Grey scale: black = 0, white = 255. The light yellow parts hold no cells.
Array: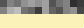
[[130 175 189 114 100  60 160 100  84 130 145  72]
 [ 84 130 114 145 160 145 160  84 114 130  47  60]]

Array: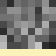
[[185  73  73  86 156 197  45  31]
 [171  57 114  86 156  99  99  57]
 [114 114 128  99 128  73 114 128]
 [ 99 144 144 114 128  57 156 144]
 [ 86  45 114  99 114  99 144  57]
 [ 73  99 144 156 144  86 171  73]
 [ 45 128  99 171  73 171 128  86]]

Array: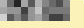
[[208  90 133  90 149 165 121  65  65 105]
 [179 105  36 165  90 179 133 105  78 133]
 [165 149 149  65 149 195 105 121 121 121]]

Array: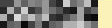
[[176  54 218 150 190 134 190  54  40  82 122 164  24  11]
 [ 68  68 150  98 134 122 150  68  40 204 110 134 190  24]
 [ 40 176  82 204  54  82 150 110  82  40  24 164  68  98]
 [ 24  98 110  11  68 122  40  98 110 176 176 204 150 110]]

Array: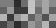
[[181  58 153 181  98 138  82 165]
 [125 125  44 110 196 138 165 138]
 [ 98 153  58  58 196 110 165  98]
 [ 70 110  44  82 153 125 181  82]]

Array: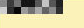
[[207  47   8 154 115 168  99 139  47]
 [139  60 115  21  21  87 195  87  33]]

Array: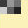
[[205  96  33]
 [ 58 151 111]]

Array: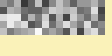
[[221 235 235  98 179 124 206  85 179  69 206 152 111 179  85]
 [194 124 152 165 179 249 137 165 137  85 206  69 194 221 124]
 [165 235 194 221  85 111 221 111 165 221 165 124 221 111 137]
 [152 124 179  56  98 194  69 137 194 152  98 152 152 179 124]
 [ 85 179 165 111  98  98 137 206 194 179 194 111 124 221  69]]

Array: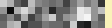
[[204 174  94  65 189 135 121 107 121  65 121 162 121 148  53]
 [148  11 174 216 174  81 135  40  94  94 135 232 216 148 189]
 [107 174 189  53  81  81 121 107 107  81 204  40  26 121 107]
 [ 94 135  81 174  65 107 162 204  94 148 162 232 245 148  94]]
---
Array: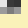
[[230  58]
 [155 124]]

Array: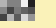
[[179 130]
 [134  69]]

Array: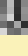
[[104 186]
 [113 180]]

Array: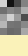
[[211  18]
 [112 133]]

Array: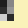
[[ 30 134]
 [ 46 150]]

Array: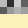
[[186  47]
 [ 91 152]]

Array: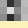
[[166  51]
 [155 221]]
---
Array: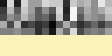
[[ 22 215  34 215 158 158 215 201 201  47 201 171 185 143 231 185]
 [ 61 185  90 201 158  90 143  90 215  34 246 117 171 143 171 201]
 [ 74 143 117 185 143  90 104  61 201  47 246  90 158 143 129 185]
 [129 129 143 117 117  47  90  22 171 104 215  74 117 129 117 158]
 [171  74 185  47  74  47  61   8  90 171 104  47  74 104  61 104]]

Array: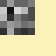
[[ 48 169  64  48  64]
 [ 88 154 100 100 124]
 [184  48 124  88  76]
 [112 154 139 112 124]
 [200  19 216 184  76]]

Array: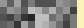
[[ 96 110  53 161  96 190 176 149 110  66 122]
 [ 81  66 110  53  37 190 190 110 135  81 122]
 [ 96 149 135  96 190 176 135 176 122 149  66]
 [149  96 161  81 122  81  81  81 149 135 122]]

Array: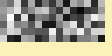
[[213  40  24 170 156  40  70 185  70 128  40 128 128 156  24]
 [141 250  56 226  40 128 114  70 156  24  70  56 156 238 199]
 [100 226 128 141  86 185  24  24 128 170 226  56 185  56  86]
 [156 213 199 100 100  86  86 238  70 199 170 238 114 213 213]
 [141 114 213  56 170  40 114  56 141  24 170 141 199  40 185]
 [156 185 226 100 141 185 199 100  56 170  40  10  56  70 156]]

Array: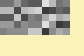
[[185 185  74 185 198 210  58  74 103  90]
 [154 154 103 141 128 128 223 154  58  74]
 [128 141 141 141 198 198  58 141 170 154]
 [115 115 154 103  90  90 223 185 115 128]
 [ 90  90 198  74 128 115 170 210 170 185]]

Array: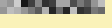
[[149 189 177 149 120  90 177  36 105  36 189  49  63 120 105]
 [165 149 205  23  63 135  49  63 165 165  77 120  90 149 189]]
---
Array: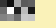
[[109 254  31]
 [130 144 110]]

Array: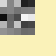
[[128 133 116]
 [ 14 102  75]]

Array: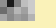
[[109 143 182]
 [167 138 157]]

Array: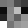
[[ 13 133 190]
 [ 35 137  95]]

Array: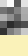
[[115  96 131]
 [177 143 102]]

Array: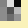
[[140  81 187]
 [140 109 147]]

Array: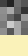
[[143 169 101]
 [138 100  68]]

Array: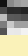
[[ 72  42  43]
 [190  90  88]]
